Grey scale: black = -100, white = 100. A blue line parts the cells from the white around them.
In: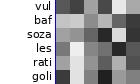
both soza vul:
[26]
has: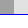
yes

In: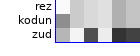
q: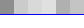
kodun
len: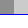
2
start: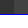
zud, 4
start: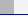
zud, 0
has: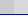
yes

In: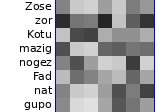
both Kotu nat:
[-48]
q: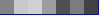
nat
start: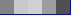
nat, 0
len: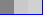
3

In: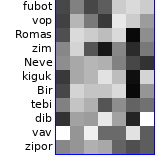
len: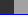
2
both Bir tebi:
[54]
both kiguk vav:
[77]
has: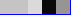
yes
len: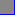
1

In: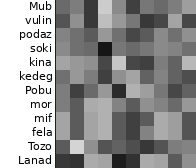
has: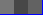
yes
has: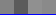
no
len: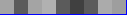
9
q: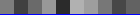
Pobu
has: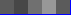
no
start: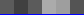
mif, 4
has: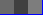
no

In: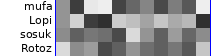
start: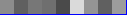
sosuk, 0
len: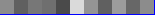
11
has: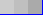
no

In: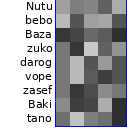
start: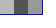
darog, 1
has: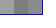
no

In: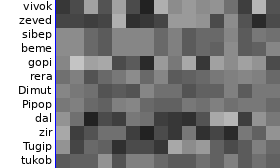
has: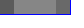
yes
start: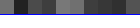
dal, 1
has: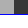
no
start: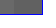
Pipop, 6
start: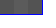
Dimut, 3
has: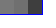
yes

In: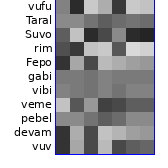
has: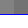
yes
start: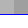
devam, 4

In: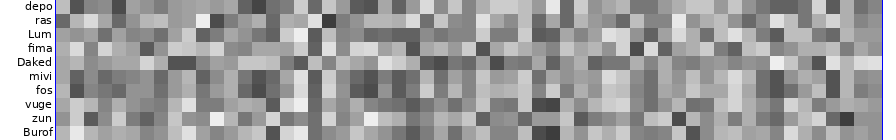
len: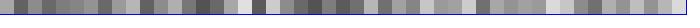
49
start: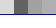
fima, 42
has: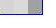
yes
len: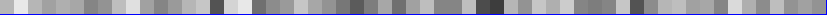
59

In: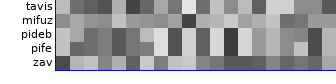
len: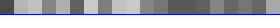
20
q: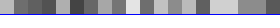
tavis
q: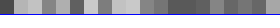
zav
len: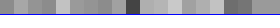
20
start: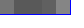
zav, 11

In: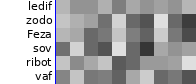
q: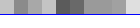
ribot
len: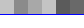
6
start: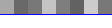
Feza, 1
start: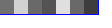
zodo, 3
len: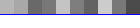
10
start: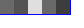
zodo, 5
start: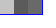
ribot, 3

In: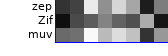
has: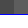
yes
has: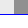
yes
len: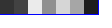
7

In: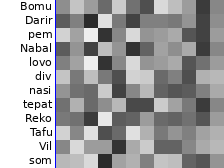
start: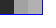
som, 3
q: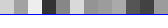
pem
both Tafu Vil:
[6]
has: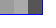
yes
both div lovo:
[0]

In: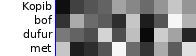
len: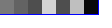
7
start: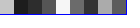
met, 0
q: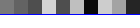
dufur
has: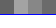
yes

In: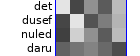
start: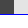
dusef, 0
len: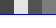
4
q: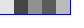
det

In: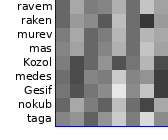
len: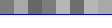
8
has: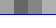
yes
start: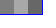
murev, 0

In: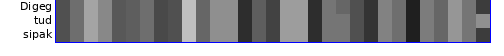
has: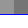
yes
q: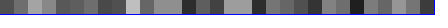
Digeg
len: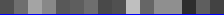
16
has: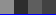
yes
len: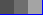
3

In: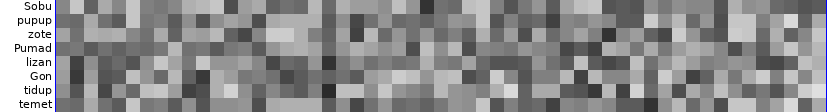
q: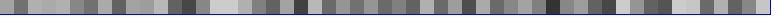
zote
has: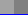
yes
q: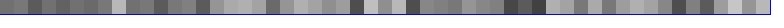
Pumad
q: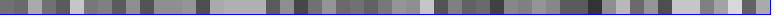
temet
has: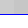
yes
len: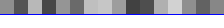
16

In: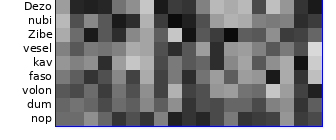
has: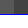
no
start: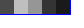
Dezo, 14
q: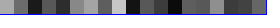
Zibe
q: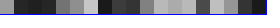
Dezo
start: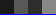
Zibe, 2
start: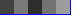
faso, 7

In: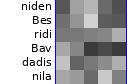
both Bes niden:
[-32]
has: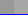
no
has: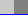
yes
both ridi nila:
[0]

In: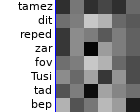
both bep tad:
[-35]
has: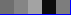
no
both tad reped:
[-2]
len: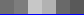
6
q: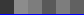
reped
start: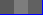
reped, 3

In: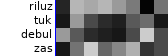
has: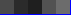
no
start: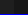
debul, 3
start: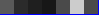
debul, 1
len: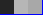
3
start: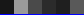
tuk, 0
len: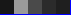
5

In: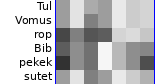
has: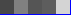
yes
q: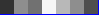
pekek
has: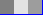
no
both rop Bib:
[-27]
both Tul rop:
[66]

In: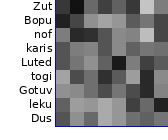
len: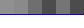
6
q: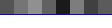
Luted

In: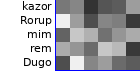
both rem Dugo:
[-16]
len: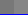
2
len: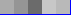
5
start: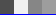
Dugo, 0
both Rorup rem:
[-55]

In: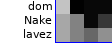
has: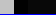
yes
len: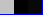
3
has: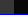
no
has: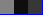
no
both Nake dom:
[-94]
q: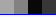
Nake
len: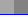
2

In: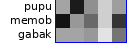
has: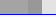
yes
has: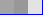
yes
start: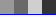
memob, 1
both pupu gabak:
[29]
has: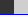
no
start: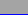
gabak, 0
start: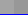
gabak, 1

